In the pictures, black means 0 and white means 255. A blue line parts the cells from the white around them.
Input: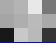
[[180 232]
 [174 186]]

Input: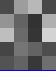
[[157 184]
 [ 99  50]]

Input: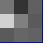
[[ 51  96]
 [128  90]]

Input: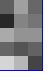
[[160 103]
 [132 117]]

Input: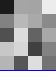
[[165 164]
 [184 169]]

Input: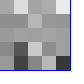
[[221 163]
 [143 182]]
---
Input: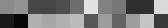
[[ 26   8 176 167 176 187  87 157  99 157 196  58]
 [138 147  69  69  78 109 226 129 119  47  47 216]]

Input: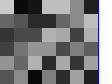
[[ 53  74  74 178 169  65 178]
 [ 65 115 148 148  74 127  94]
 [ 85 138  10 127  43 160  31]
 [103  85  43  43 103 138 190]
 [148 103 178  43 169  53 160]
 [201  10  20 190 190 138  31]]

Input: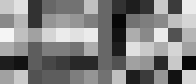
[[ 29  18  93  71  59  40  40 103  82 161 149  40 201   7]
 [137 182  50 149 161 149 126 103   7 114 126 137 192 213]
 [161 201  82  93  93 126 149 114 192  29  59 149  18 213]
 [173 149  93 126 126 114 173 103  29 225 201 173 213 161]
 [201 225  50 103 114 114 192 103  50  29  50 201  59 235]
 [245 192 161 213 235 225 235 103  18 173 137 235  82 182]]

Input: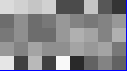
[[109 143 109 120 152 131 120 131 152]
 [120 143 109 109 152 176 164 131 176]
 [152 131 164 143 143 164 152 164 120]
 [219 209 197 209  75  75 197  87  52]
 [230  64 185  64 249  41  98 131  98]]

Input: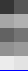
[[ 53  86]
 [ 98 116]
 [145 154]
 [166 177]
 [236 227]]

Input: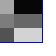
[[ 82 211 211]
 [124 103 103]
 [167   6   6]]

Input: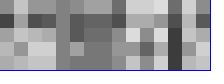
[[ 69 161  79  89 129  89 100 100  79 172 172 150  79 184  89]
 [140 196 150 150 129 140 161 161 109 208 208 220 109 208 140]
 [161 196 184 172 129  89 109 109 140 220 140 220  60 196 172]
 [172 184 196 196 129 119 119 119 140 196 140 208  60 184 196]
 [184 150 208 208 129 161 119 119 150 150 100 172  60 150 208]]

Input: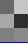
[[106 197]
 [128 138]
 [168  47]]
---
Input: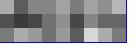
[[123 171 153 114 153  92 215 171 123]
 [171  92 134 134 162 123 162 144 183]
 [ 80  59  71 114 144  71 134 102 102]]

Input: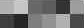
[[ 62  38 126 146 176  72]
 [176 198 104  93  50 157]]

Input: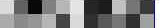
[[171 139 150 182  69 217  48  88 118  48 160]
 [217  97   8 129 182 228  37  28 193 118  58]]

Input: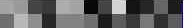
[[111 184 143  39 131 131 111  29  92  57 120  48  92]
 [164 154  69  57 173 164   8  69 211  20  39 102  29]]

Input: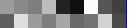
[[ 95 223 156 126 167 106 115 212  75]
 [156 137 126 189  33  15 252  86  64]]

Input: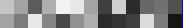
[[163 123 231 133  72 145 175  42  52  63 219 123  22]
 [196 163  91 175 242 231 163  63 208  42 103 113  81]]
